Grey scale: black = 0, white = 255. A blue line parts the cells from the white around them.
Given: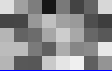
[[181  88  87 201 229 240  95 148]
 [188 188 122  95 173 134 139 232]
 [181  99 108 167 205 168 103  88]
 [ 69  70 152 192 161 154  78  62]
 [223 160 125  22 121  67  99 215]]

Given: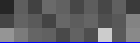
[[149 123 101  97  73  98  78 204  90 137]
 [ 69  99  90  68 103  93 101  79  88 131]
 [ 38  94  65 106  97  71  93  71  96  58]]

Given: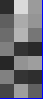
[[ 69 158  96]
 [129  52  46]
 [ 38 147 158]
 [128  51  41]
 [108 181 118]
 [ 95 171 149]
 [ 44 218 155]]

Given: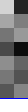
[[ 86 133]
 [119  82]
 [142 100]
 [ 73  12]
 [117 153]
 [166 126]
 [211  36]]

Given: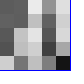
[[207 117 191 126  20]
 [ 82 190 207  64 167]
 [ 88 195 228  86 216]
 [ 97  94 192  98 208]
 [ 92  95 235 147 223]]

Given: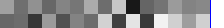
[[103 108  54 155  81 131 108 210  64 228  57 242 208 158 208]
 [160 111 145 103 132 118 171 109 199  24 101 116 155 131 136]]
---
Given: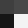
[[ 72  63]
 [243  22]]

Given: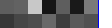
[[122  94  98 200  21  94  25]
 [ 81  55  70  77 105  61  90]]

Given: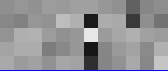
[[141 143 150 145 157 154 160 160 151 145  97 134]
 [115 135 129 150 146 189 176  27 172 169  57 143]
 [156 147 175 177 156 145 151 231 155 167 176 161]
 [176 164 172 172 125 137 151  22 134 154 163 138]
 [197 169 155 161 146 166 162  47 133 146 169 135]]

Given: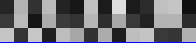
[[ 16  38 179  50 187  35  23 192  27 221  27  44 192 197]
 [ 43  57 186  22 172  59  51 182  46 168  57  33 179 179]
 [176 197  52 199  32 189 167  49 172  30 190 196  57  53]]

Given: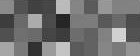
[[130 138  82  65  70 187 133  90 151 129]
 [ 76  61 105 172  76  38 123 124  89 106]
 [ 82  80 111 107  69  60 109  97 129 209]
 [147 166 121  48 155 195  90  98 134 122]]

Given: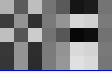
[[116 179  91 190 116  89  21  28]
 [122  60 147  49 122 148 214 208]
 [114 191  85 204 115  87   7  14]
 [121  56 148  46 123 147 217 211]
 [118  54 148  44 124 151 224 217]]

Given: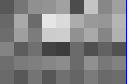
[[160  88 118 144 147 161  76 196 135]
 [181 104 169 107 229 218 172 153 150]
 [177 109 159 124 204 206 145 169 133]
 [ 81 132  93 112  67  61 107  80  98]
 [130 110 123 127 134 140 107 144 120]
 [109 106  88 116  87 112 101 123 106]]
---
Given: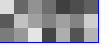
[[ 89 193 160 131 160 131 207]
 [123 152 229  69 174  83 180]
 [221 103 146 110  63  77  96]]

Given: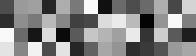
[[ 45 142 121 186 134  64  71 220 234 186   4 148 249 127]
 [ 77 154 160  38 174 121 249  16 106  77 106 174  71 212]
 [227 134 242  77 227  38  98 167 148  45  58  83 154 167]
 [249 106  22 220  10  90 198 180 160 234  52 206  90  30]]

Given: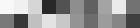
[[121  55 192 227 200 148 108 156 134  63]
 [248 240 214  40  82 142  96 164 234 114]]

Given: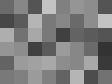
[[ 71  91 181 121 135 106 141 195]
 [ 99 155 161 168 141 135 168  57]
 [106 135  84 195 128 149 141  84]
 [121 128 155 128  99 181  77 114]
 [149 141  64  91 155 135 106  51]
 [174 114 168 121  64  99  91  84]]

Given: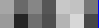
[[154  37 111  79 180 215  72]
 [166 105 134  86 200 194 119]]

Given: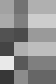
[[ 55 140 102 102]
 [ 68 176 190 190]
 [ 82  75 154 154]
 [162 114 176 176]
 [170 127 205 205]
 [233  89 127 127]]

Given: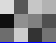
[[ 15 144 129  80]
 [109 205  51 115]
 [219  87 198 178]]
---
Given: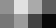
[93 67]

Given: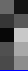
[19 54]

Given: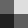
[222  34]

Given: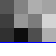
[163 124  13]

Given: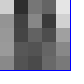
[229  58  98  87 137]

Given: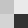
[234 212]

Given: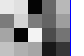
[184 100 243 176]
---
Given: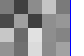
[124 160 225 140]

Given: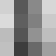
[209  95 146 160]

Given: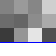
[130 101 229]

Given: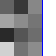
[ 99 140 109]

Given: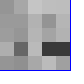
[149 154 181  57 160]

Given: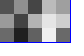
[82 67 97]

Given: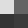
[222  59]
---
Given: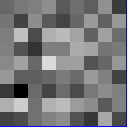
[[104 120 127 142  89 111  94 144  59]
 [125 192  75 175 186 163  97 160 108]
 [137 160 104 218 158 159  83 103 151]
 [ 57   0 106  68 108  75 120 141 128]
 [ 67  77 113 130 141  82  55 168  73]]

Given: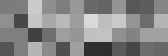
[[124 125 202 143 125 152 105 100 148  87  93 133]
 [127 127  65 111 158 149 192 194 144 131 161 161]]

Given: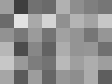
[[159  62 113 106 177 142 127 118]
 [146 120 155 116 161 148 118 150]
 [199 153 125 115 185 159 173 158]]

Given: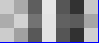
[[204 169  94 230  86  50 199]
 [204 161  88 227  85  49 208]]

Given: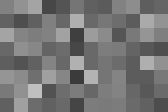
[[129 146 164  71  84 117  96  91 130 141  94 101]
 [164 132 125 130 162  63 156 139  85 121 149 127]
 [ 94  83  97 132 104 177 105 117 108  92 175 145]
 [121 145 191  82 109 124 103 125 131 103  88 106]]

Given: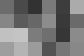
[[108  74  50 122  61 171]
 [193 196 124 111  54 139]]

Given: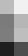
[[188 241]
 [125 190]]
